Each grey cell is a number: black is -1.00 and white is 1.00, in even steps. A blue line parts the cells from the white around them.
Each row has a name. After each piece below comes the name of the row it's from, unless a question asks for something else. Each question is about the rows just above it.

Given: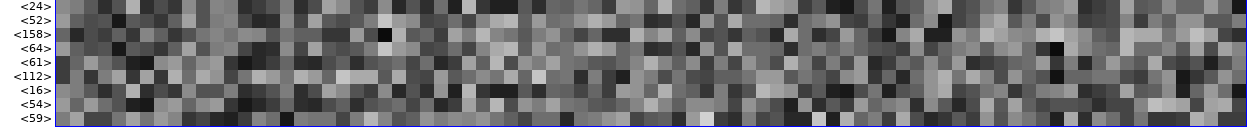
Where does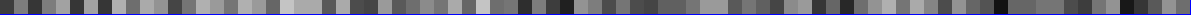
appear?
<112>
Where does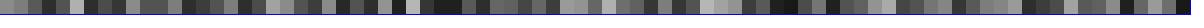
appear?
<16>
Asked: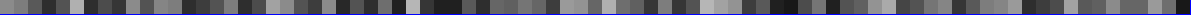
<24>

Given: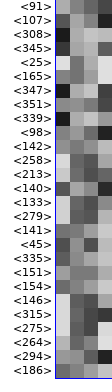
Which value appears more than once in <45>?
[-0.38]
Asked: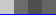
<213>
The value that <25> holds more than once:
[0.75]
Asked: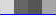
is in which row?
<258>
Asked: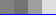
<165>

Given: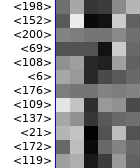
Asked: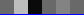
<172>
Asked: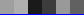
<119>
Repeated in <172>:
[-0.18]
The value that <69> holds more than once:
[-0.36]

